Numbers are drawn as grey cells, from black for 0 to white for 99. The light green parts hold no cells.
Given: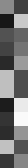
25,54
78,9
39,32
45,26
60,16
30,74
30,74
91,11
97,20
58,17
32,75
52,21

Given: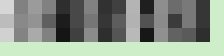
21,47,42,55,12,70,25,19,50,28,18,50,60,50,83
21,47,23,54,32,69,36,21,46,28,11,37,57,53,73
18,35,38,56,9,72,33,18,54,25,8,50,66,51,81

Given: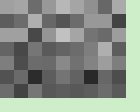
66,40,56,64,71,59,42,64,62
26,59,59,42,33,40,68,42,36
61,41,45,64,75,58,28,62,62
36,68,49,42,39,35,46,28,39
49,61,51,44,53,41,42,30,49
30,40,16,38,45,36,17,41,32
35,42,36,34,36,34,46,26,42

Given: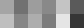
35,76,53,61,44,64
21,89,48,67,52,74

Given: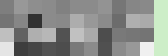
53,52,46,57,54,54,50,54,55,59,49
66,68,42,54,59,67,53,54,19,52,45
45,46,47,30,66,75,32,71,68,38,74
93,59,54,31,54,47,30,32,27,24,89

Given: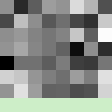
31,70,85,57,61,36,16,56
78,19,27,43,34,55,74,28
98,37,77,51,46,51,59,55
17,55,5,38,46,52,65,57
46,22,24,48,36,44,44,0
87,49,61,43,49,58,77,81
82,32,30,39,38,61,87,57
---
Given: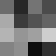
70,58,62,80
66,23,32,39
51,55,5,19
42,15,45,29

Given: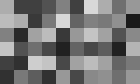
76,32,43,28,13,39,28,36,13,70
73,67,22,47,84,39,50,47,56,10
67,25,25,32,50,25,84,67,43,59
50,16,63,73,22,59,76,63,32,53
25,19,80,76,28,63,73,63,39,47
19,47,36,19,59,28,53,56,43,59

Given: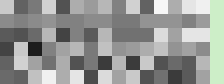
78,38,47,81,32,67,60,71,50,81,38,96,67,89,93
54,50,54,57,50,50,54,54,47,47,57,57,57,50,60
41,38,75,93,67,89,29,85,63,78,32,44,23,35,63
38,81,63,44,67,32,47,23,71,23,78,32,41,35,71
35,32,41,71,26,50,35,71,44,44,44,85,63,89,89
26,78,11,50,63,71,47,75,57,60,67,75,57,63,54

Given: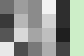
90,30,47,67,26
43,61,54,94,18
33,84,64,74,12
22,71,54,81,18

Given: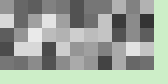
84,40,62,88,62,32,43,76,23,54,20
58,40,36,50,46,32,46,46,69,50,69
46,43,54,32,54,66,58,26,66,40,43
36,58,91,73,69,80,73,76,32,54,36
29,84,84,29,80,58,62,50,66,88,76

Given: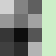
81,51,37
59,44,63
25,17,70
21,5,33

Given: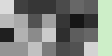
85,25,21,21,29,40,36
72,66,32,62,21,8,18
58,58,75,48,29,32,82
12,69,54,79,18,36,40

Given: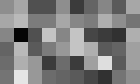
65,72,48,48,65,52,48,68,55,45
55,65,31,31,55,23,39,52,35,65
52,2,31,76,52,76,27,23,19,68
45,89,59,42,39,35,27,19,45,55
42,68,59,23,42,23,62,86,35,62
39,72,35,48,59,76,68,35,39,62
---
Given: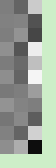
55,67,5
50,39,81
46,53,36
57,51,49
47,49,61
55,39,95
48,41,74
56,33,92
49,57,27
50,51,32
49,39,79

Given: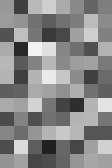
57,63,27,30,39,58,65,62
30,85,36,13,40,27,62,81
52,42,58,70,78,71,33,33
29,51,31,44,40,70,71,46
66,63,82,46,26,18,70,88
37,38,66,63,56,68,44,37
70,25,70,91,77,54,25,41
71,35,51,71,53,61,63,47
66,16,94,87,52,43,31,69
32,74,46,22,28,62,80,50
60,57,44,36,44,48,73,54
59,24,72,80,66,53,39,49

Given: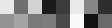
57,64,47,48,28,97,7,41
90,43,82,10,23,91,52,18

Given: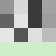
89,33,87,73
38,88,22,61
58,84,22,63

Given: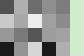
10,57,83,10,68
59,47,33,61,63
78,65,92,62,54
32,68,42,55,48

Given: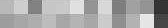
61,65,67,73,65,70,65,79,56,69,89,27
72,80,50,77,78,87,57,84,49,62,57,20

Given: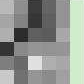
78,44,58,54,62
49,41,87,68,65
20,53,58,57,58
68,17,37,36,65
64,51,21,37,57
72,55,23,39,57

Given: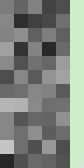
15,31,41,38,32
76,43,31,59,30
52,43,55,36,42
52,33,40,39,56
70,69,53,43,44
41,43,52,50,35
30,52,35,57,63
53,32,44,40,60
62,20,51,16,41
51,55,37,49,37
52,18,25,28,43
48,39,50,26,30
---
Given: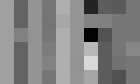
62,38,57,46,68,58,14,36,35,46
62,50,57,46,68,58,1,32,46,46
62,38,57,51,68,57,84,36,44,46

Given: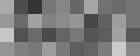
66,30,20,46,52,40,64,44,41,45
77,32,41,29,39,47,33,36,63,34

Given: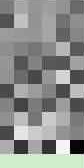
48,65,58,61,57,41
60,59,58,64,38,52
58,33,51,34,33,63
29,68,60,51,29,73
56,73,46,78,68,47
67,20,65,20,95,2

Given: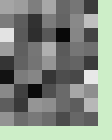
64,61,49,65,40,46,23
88,35,18,34,3,52,26
20,38,45,58,36,39,23
53,25,4,31,41,65,55
57,42,47,42,29,40,36

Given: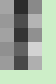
64,17,53
63,20,56
60,28,68

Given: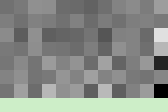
44,47,56,55,42,41,38,43,51,54,48,61
54,36,56,37,39,40,45,33,50,51,41,87
46,53,45,60,51,57,42,63,39,49,59,14
45,62,42,71,56,60,37,72,37,50,60,0
